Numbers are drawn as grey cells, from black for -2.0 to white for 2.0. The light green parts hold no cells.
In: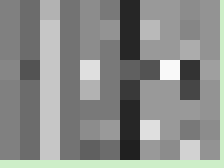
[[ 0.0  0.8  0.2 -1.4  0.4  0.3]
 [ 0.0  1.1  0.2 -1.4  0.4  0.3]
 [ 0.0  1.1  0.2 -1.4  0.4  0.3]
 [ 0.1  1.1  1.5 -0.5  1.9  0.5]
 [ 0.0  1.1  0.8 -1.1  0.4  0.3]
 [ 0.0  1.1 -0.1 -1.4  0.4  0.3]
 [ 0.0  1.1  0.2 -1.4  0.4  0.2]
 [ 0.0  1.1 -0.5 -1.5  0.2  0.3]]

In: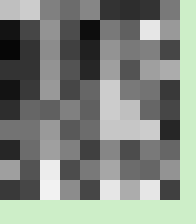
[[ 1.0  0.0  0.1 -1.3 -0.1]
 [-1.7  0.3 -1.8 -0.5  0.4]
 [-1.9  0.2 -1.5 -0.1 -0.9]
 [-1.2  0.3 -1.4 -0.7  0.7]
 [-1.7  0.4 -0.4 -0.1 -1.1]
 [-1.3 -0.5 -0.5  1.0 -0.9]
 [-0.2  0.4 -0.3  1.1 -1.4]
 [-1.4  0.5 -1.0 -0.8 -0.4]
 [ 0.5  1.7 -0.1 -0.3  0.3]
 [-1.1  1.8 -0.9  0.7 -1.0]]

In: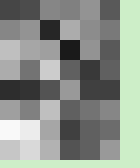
[[-0.9  0.1  0.3]
 [ 0.1 -1.4  0.2]
 [ 1.0  0.5  0.3]
 [ 0.7  1.2 -1.1]
 [-1.3 -0.7 -1.0]
 [ 0.5  1.0 -0.2]
 [ 1.9  0.6 -0.5]
 [ 1.1  0.8 -0.5]]

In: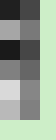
[[-1.5]
 [ 0.6]
 [-1.6]
 [ 0.0]
 [ 1.4]
 [ 0.9]]

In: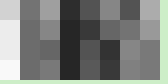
[[ 1.3  0.5 -0.7 -0.7]
 [ 1.7  0.1 -1.1 -0.2]
 [ 1.7 -0.4 -0.7  0.1]
 [ 1.9 -0.1 -0.6  0.0]]

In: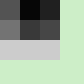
[[-0.7 -1.5]
 [-0.2 -0.9]
 [ 1.2  1.2]]
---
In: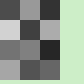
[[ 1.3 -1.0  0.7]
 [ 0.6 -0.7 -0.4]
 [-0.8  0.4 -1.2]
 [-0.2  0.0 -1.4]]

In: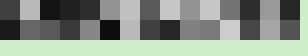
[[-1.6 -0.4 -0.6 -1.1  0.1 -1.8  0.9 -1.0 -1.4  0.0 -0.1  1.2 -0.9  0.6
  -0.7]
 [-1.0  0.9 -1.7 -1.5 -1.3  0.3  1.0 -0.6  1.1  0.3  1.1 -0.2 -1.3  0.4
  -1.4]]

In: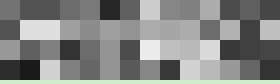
[[-0.7  1.5  1.5  0.5  0.2  0.5  0.3  0.7  0.6  0.7 -0.3  0.8 -1.0  1.0]
 [-1.3 -1.6  1.3  0.0 -0.4  0.3 -0.6  0.1 -1.1  1.3  0.9  0.4 -0.4 -1.2]
 [ 0.4 -0.5  0.0 -1.2 -0.3  0.3 -0.8  1.7  1.0  0.9  1.4 -1.1 -1.0 -0.9]
 [-0.2 -0.7 -0.7 -0.3 -0.1 -1.4 -0.5  1.2  0.1  0.0  0.7 -0.8 -0.5 -0.9]]

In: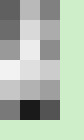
[[ 1.8  1.5  1.2]
 [-0.3  1.4  0.7]
 [ 1.1  0.8  0.5]
 [ 0.4  1.7  0.2]
 [-0.5  0.9  0.0]
 [-0.1 -1.6 -0.7]]

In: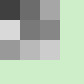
[[ 0.4  0.9  1.2]
 [-1.0 -0.3  0.6]
 [ 1.4 -0.1  0.1]]

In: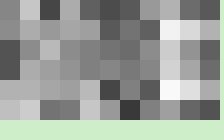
[[-0.7  0.2  0.9  0.2  0.0 -0.2 -0.3  0.2  1.2  0.3 -0.5]
 [ 0.8  0.8  0.6  0.5  0.9 -0.9  0.0 -0.6  1.9  1.5  0.7]
 [-0.7  0.7  0.5  0.3  0.0  0.1 -0.1  0.1  1.3  0.6 -0.3]
 [ 0.2  0.7  0.4  0.6  0.5 -0.6 -0.2 -0.5  1.8  1.4  0.8]
 [ 1.0  1.2 -0.2 -0.1  1.1  0.4 -1.1  0.0  0.5 -0.4 -0.7]
 [ 0.1  1.1 -0.9  0.7 -0.5 -0.8 -0.6  0.4  0.8 -0.3 -0.6]]
